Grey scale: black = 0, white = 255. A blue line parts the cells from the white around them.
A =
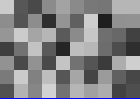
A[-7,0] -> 203
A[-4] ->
[62, 114, 195, 90, 37, 190, 183, 109, 77, 46]
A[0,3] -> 139
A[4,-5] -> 114
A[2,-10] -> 150
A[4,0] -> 146
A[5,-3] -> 155
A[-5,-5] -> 139
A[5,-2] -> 96
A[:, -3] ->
[118, 30, 111, 109, 59, 155, 173]
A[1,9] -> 146
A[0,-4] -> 120
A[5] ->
[122, 203, 129, 190, 86, 166, 69, 155, 96, 71]
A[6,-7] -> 210
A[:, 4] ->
[163, 148, 90, 37, 196, 86, 114]
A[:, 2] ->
[73, 141, 165, 195, 146, 129, 134]
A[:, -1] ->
[182, 146, 65, 46, 207, 71, 78]
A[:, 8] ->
[182, 145, 104, 77, 173, 96, 66]
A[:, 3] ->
[139, 46, 182, 90, 73, 190, 210]

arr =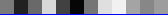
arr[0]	122
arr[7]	223
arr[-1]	157
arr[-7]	6

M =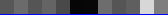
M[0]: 87
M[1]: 107
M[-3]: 95
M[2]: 85

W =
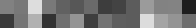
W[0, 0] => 129
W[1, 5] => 148
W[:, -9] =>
[87, 148]
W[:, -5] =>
[92, 92]
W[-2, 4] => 97
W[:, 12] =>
[131, 148]
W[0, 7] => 61
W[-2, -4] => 155
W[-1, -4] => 220

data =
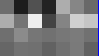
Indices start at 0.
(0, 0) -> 109
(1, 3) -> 68
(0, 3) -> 34
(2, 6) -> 113
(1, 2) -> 238
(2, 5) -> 123
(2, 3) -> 113
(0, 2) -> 81
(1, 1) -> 116

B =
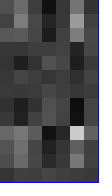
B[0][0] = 80
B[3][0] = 54
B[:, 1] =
[107, 124, 89, 54, 31, 69, 57, 31, 33, 119, 111, 105, 64]
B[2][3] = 28
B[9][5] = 203
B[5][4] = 61
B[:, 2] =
[61, 72, 70, 62, 51, 61, 59, 50, 65, 92, 69, 71, 62]
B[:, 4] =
[55, 56, 65, 66, 70, 61, 62, 68, 66, 39, 53, 56, 63]
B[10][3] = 33
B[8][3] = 83
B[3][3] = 62
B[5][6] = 67
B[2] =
[87, 89, 70, 28, 65, 125, 72]
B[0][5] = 116
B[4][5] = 30
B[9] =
[103, 119, 92, 18, 39, 203, 97]
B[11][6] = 65
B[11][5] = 120
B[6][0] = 58
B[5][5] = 47
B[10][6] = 64
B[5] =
[56, 69, 61, 54, 61, 47, 67]
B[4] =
[52, 31, 51, 81, 70, 30, 58]

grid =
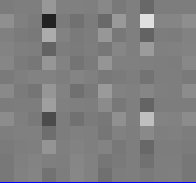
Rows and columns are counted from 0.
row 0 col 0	124
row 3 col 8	134
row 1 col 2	123
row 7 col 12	125
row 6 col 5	112
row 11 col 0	120
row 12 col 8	125
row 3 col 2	126
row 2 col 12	124
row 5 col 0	122
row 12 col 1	129
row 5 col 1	127
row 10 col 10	104
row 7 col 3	159
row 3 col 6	126
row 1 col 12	133
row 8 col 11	131
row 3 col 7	119
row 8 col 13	140
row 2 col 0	128
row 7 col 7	139
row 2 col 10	99
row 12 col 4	125
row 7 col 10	100
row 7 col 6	126
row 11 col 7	118
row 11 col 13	119
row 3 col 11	128
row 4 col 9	128
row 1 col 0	143
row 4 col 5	116
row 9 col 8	129
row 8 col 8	144
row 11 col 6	129
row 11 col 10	113

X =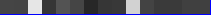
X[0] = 69
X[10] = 67
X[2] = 230
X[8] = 56
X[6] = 39

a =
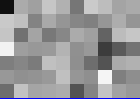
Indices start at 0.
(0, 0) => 16
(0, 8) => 164
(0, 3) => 198
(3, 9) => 115
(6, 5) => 83
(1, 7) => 150
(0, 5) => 118
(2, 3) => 120
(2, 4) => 135
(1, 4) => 149
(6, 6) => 132
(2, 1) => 113
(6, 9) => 152
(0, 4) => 177
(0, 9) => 170
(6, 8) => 162
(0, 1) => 171
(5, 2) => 147
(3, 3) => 154
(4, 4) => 186
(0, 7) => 189

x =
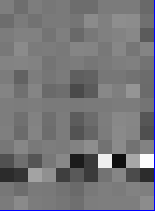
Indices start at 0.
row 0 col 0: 126
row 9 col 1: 107
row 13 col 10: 127
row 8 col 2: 130
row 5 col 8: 119
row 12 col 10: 44
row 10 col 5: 130
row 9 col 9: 133
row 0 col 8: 123
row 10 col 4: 123
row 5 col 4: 123
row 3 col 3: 124
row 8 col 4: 124
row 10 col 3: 125
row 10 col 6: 142
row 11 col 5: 27
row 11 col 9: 167
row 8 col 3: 111
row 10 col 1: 135
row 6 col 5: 74
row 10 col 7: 114
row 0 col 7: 123
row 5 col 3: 118
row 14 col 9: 126
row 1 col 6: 139
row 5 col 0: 124
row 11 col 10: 252
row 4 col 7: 122
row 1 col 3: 122
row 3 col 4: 121
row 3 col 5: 133
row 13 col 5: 106
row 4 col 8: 126
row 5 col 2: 125

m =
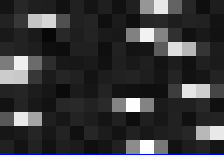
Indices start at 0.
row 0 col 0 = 20
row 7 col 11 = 27
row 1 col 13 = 35
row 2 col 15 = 18
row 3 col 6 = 32
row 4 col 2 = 107
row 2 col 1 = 34
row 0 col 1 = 39
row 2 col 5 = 30
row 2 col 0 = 25
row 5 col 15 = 35
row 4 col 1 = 239
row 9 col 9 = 33
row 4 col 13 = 17
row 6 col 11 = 15
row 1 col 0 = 34
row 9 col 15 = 233
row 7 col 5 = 41
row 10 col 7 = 20
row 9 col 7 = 28
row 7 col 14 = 41
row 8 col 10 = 31
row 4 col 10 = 31
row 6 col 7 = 35
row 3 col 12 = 224
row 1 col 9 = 15
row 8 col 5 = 35
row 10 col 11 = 120
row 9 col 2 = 37
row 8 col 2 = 165
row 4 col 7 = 17
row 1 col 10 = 38
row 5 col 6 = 19
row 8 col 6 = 29
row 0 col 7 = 31
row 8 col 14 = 34
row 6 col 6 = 22
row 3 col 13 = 183
